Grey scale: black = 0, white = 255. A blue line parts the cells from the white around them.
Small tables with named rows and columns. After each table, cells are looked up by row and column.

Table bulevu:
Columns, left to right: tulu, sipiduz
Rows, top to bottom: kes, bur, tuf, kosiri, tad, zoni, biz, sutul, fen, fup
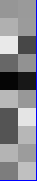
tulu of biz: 84
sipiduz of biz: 229
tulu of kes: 150
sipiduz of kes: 154
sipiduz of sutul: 183
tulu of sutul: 84
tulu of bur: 176

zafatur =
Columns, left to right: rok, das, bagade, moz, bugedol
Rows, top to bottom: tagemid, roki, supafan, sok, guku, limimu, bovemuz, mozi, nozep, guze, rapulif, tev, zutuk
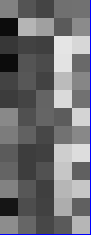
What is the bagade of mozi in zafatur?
71
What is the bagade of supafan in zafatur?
63
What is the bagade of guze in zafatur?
81
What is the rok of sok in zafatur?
12
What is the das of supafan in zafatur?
66
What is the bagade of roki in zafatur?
160
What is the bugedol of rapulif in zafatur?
198
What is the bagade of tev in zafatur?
65
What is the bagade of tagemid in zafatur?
68
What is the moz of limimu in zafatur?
218
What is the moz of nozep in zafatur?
206
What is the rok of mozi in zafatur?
124
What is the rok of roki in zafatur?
12
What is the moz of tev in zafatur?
173
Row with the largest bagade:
roki

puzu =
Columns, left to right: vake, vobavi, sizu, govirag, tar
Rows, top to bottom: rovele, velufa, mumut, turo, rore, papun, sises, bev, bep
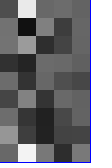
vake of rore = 108
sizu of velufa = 128
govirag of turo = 105
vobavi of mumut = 155
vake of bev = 150
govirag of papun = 105
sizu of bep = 120
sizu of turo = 107
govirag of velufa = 61
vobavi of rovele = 234
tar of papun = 98
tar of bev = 68
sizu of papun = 52
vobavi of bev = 62
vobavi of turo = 36
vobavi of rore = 51

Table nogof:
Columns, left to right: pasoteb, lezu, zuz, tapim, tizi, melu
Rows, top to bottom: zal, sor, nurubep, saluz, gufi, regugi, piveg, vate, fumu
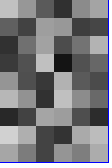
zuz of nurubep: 162
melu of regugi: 105
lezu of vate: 175
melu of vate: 188
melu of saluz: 103
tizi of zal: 139
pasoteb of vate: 209
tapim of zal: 48

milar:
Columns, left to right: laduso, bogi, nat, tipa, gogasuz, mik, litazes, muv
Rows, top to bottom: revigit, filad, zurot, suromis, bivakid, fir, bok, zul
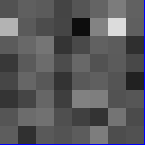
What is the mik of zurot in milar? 97
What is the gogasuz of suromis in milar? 104
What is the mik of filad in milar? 131
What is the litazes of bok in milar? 116
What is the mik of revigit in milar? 100
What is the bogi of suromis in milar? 90
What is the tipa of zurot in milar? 52
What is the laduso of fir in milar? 52
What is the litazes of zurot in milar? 92
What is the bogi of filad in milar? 90
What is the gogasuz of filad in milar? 13
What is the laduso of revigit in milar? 82
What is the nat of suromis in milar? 108
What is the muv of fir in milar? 86
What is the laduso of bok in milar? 85
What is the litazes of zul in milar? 77
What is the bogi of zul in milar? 48
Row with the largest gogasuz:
fir

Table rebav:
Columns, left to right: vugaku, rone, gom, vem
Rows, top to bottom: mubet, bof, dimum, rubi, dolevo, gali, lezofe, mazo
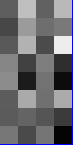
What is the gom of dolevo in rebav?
114
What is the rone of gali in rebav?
170
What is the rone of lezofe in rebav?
100
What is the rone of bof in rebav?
155
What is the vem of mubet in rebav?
185
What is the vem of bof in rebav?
121
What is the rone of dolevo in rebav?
27
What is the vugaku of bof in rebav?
71
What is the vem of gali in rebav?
171
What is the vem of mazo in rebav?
4
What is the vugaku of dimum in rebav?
89
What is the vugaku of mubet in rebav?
94
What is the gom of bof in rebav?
110
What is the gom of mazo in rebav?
117
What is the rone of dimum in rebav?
178
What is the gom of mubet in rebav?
97

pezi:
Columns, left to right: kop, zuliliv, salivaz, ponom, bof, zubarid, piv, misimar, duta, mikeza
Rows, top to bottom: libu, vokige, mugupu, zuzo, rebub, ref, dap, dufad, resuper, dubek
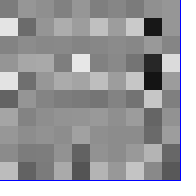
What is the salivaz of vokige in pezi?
149
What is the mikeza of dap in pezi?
146
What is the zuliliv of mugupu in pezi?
140
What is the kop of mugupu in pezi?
131
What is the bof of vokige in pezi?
157
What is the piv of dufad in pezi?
140
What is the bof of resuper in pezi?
98
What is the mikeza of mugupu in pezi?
133
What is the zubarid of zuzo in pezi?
129
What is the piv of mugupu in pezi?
139
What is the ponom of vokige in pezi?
173
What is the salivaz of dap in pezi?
142
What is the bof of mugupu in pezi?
132
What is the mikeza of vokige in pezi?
150
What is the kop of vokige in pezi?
228
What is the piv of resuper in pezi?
140
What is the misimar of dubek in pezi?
196

